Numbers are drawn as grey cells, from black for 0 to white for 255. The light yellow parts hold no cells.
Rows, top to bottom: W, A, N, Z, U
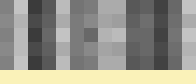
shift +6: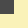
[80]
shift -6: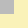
[181]
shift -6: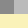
[131 181]
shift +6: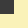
[65]

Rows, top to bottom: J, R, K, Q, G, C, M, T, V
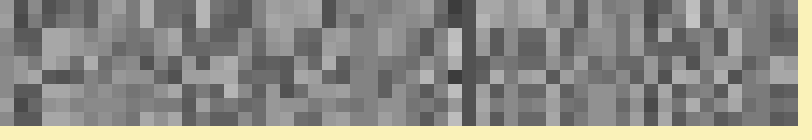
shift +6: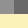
[151 110]
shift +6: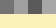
[122 165  96 173]
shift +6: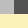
[195  88]
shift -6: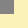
[125]
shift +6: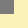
[129]
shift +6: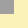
[165]
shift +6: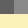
[102 144]

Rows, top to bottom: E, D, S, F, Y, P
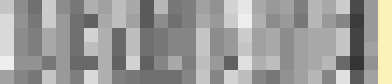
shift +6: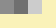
[146 118 210]
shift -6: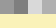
[147 121 211 170]
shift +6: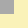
[175]
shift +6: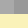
[175 159]
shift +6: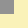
[152]

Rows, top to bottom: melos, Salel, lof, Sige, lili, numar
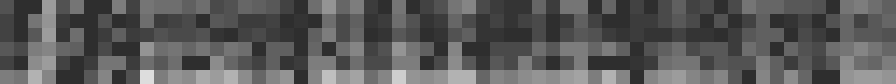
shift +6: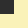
[52]
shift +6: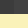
[66 72]
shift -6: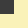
[54]
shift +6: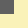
[102]
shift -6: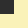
[40]
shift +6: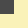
[80]
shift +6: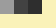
[162  72  52]

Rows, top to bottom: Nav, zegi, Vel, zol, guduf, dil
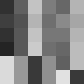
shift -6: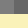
[119  97]
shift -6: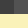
[57 76]
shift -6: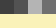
[ 57  76 174 105]
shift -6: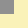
[138]

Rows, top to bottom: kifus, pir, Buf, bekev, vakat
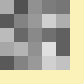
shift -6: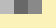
[181  98 131]
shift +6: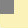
[137]
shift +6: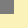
[130]
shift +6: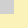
[214]
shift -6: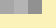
[161 174 139]
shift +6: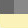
[110 143]
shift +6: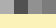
[180  87 151 130]

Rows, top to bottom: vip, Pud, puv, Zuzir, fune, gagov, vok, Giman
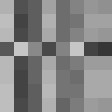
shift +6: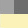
[168 115]
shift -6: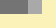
[110 110 163]

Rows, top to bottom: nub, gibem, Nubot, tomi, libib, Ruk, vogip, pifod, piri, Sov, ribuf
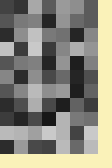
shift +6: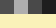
[ 85 180  79  36]
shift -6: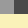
[148  67]
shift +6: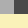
[180  79]
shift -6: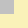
[187]

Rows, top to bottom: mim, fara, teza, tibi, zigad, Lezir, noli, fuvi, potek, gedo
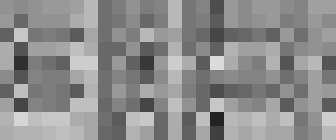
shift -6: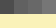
[ 71  91  98 112]
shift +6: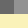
[110 152]
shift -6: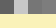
[ 91 193 112 119]
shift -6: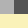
[172  78]
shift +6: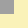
[166]

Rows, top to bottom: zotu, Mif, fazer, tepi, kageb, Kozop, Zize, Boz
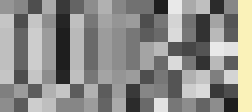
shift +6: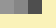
[155 140  84]
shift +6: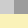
[211 162]
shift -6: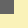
[94]
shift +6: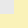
[239]
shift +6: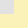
[232]
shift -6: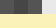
[ 78  64  78 227]
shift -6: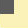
[86]

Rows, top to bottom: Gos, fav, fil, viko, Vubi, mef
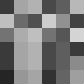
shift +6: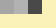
[171 184  79]
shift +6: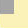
[171]
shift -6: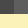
[67 88]
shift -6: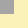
[159]
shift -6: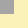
[159]

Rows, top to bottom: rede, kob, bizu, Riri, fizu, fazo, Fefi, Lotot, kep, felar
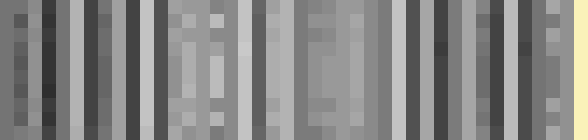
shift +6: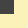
[73]
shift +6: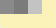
[144 129 201]
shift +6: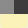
[144  66]
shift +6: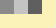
[144 201 101]
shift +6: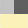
[201 101]
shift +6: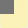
[122]
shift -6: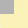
[173]

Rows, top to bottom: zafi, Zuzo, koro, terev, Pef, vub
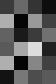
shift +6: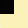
[11]
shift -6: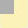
[169]
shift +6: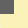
[104]

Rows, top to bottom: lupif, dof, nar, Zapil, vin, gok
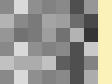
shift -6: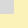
[211]
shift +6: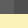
[100  85]
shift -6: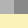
[173 131]
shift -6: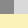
[131 211]
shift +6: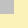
[199]
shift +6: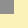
[149]

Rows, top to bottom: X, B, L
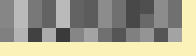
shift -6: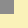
[134]
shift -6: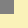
[122]
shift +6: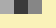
[177  64 140]
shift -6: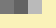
[114  93 180]

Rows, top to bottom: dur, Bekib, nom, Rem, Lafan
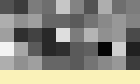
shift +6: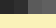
[ 46  53  96 102]
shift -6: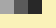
[161  84  34]
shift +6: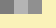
[130 186 150]

